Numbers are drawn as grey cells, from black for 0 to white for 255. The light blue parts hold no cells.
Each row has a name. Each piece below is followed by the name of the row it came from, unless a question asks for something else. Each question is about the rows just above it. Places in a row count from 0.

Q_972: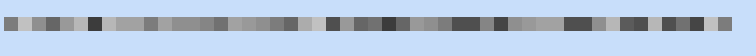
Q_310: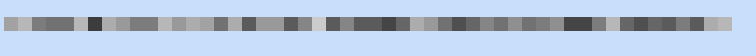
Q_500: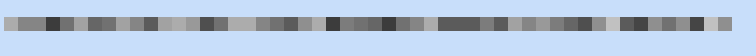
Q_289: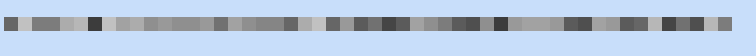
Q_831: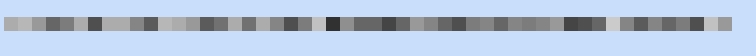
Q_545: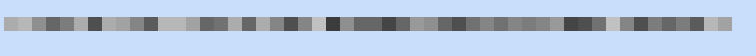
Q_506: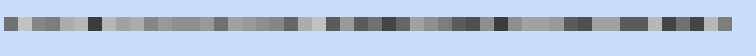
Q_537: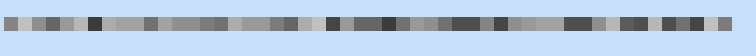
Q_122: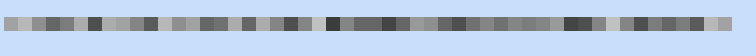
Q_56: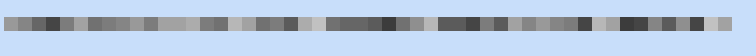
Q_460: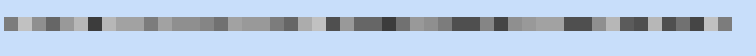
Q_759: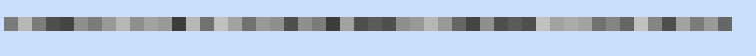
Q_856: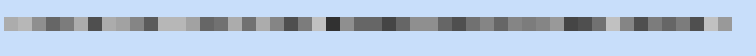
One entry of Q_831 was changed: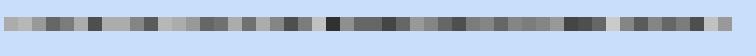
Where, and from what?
14, [91]
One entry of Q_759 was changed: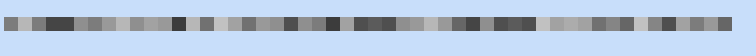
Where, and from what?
3, [79]
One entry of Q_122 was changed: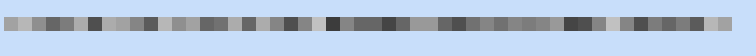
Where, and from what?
30, [143]
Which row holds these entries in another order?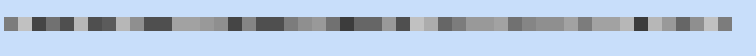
Q_460
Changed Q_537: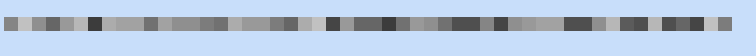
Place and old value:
48, [113]
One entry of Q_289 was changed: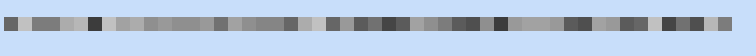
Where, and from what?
46, [183]
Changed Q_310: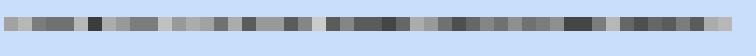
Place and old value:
11, [183]

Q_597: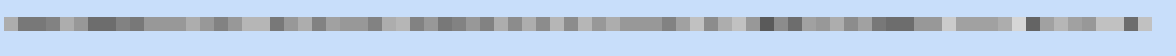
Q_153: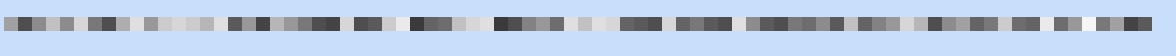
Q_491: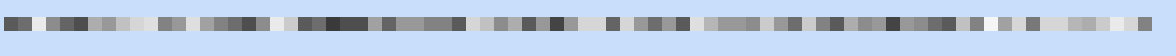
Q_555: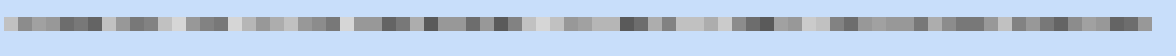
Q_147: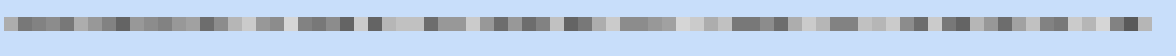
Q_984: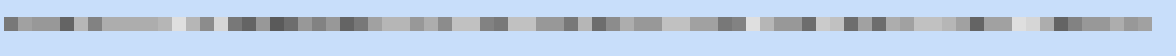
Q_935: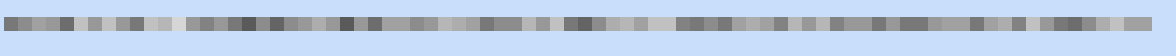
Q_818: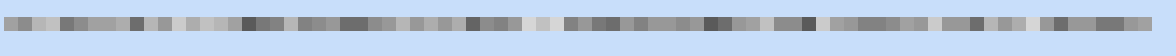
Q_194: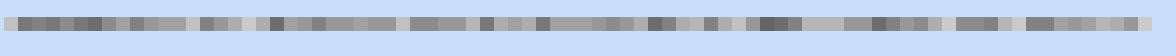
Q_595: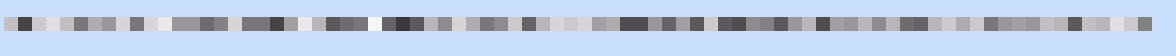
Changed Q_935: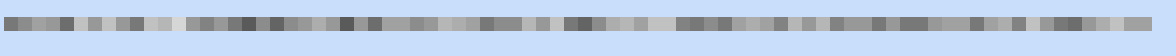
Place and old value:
77, [140]
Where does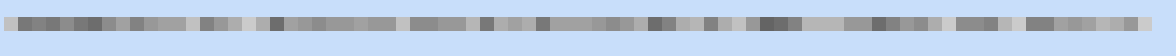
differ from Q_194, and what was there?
22, [130]

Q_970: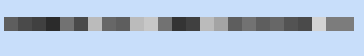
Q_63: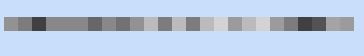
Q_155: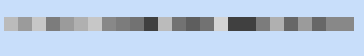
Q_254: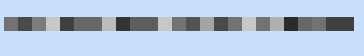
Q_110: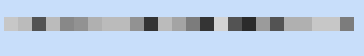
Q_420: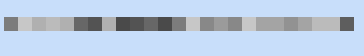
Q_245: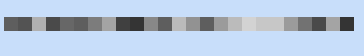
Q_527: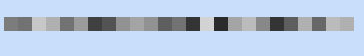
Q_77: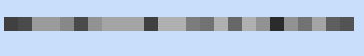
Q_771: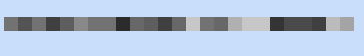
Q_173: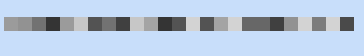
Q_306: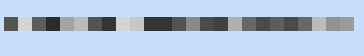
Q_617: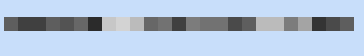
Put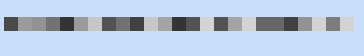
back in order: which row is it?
Q_173
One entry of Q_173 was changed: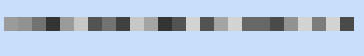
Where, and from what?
19, [64]
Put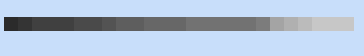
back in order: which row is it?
Q_254
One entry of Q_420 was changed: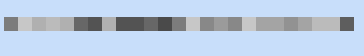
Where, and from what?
8, [74]
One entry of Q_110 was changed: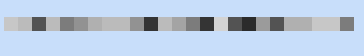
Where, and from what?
4, [136]
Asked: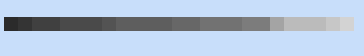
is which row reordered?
Q_970

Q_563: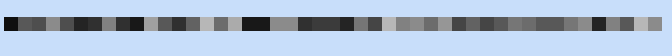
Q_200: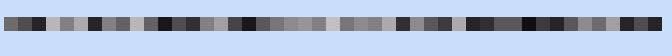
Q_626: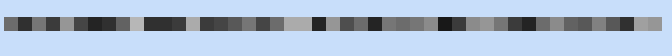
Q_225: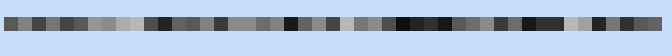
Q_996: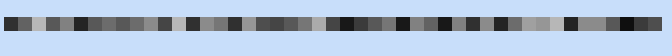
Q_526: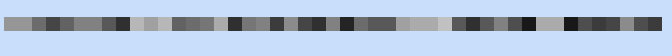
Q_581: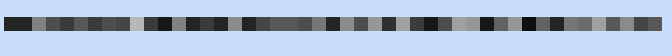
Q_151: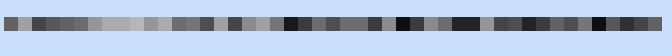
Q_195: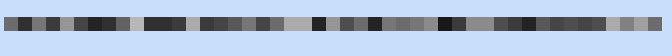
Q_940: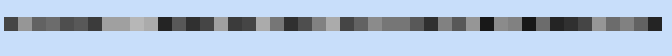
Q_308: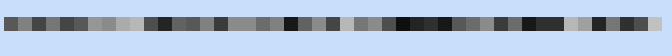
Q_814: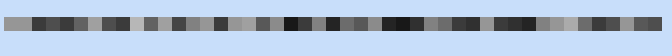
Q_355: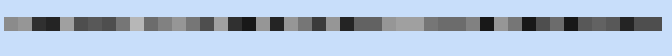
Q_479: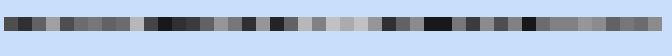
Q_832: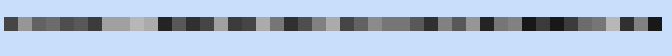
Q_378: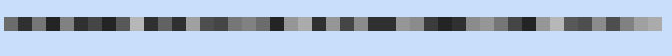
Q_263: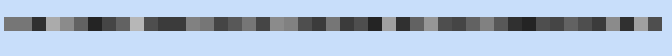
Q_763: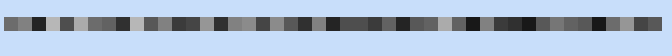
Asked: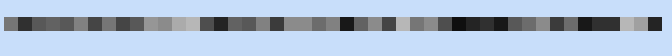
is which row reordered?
Q_225
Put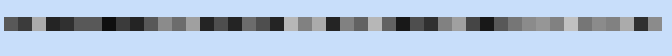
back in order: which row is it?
Q_200
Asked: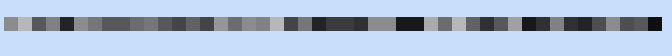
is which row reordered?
Q_563

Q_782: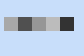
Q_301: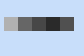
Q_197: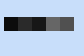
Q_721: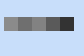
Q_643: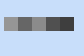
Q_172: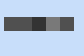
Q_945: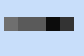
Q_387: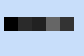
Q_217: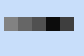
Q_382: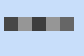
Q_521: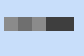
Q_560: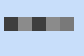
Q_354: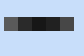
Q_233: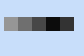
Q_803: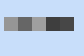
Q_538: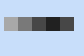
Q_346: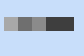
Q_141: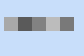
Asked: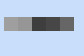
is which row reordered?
Q_803
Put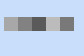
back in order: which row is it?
Q_141
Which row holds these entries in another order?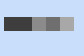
Q_346
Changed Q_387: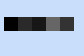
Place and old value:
2, [33]
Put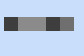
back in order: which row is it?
Q_521

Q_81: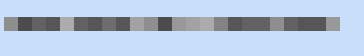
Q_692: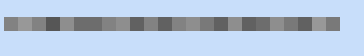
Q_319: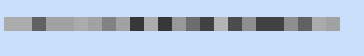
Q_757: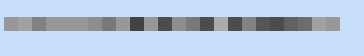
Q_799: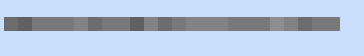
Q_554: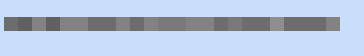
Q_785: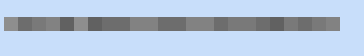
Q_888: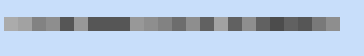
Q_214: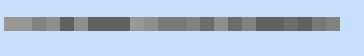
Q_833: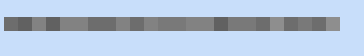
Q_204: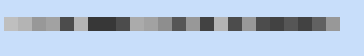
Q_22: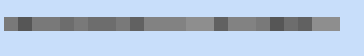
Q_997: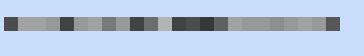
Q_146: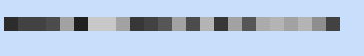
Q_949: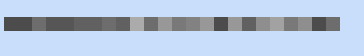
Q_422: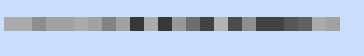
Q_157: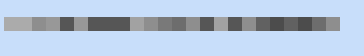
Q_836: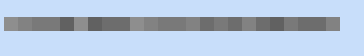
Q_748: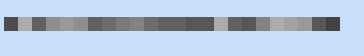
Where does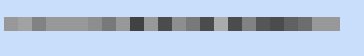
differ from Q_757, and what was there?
22, [162]
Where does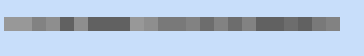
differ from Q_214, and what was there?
15, [142]
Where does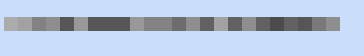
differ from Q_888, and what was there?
10, [142]
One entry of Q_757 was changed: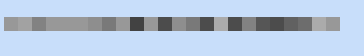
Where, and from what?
22, [162]
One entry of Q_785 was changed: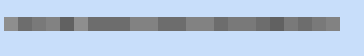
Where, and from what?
6, [97]
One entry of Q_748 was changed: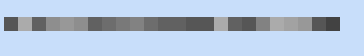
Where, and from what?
0, [76]

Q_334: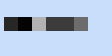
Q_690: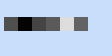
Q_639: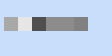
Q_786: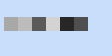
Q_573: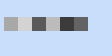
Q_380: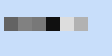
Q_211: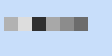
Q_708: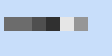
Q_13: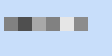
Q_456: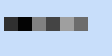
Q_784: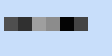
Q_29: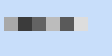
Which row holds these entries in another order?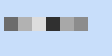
Q_211
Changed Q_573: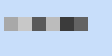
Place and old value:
1, [211]
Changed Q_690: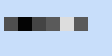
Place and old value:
5, [99]
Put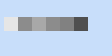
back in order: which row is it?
Q_639
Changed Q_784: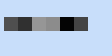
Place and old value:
2, [159]
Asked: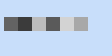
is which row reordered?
Q_573
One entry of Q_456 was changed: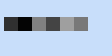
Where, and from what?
5, [108]

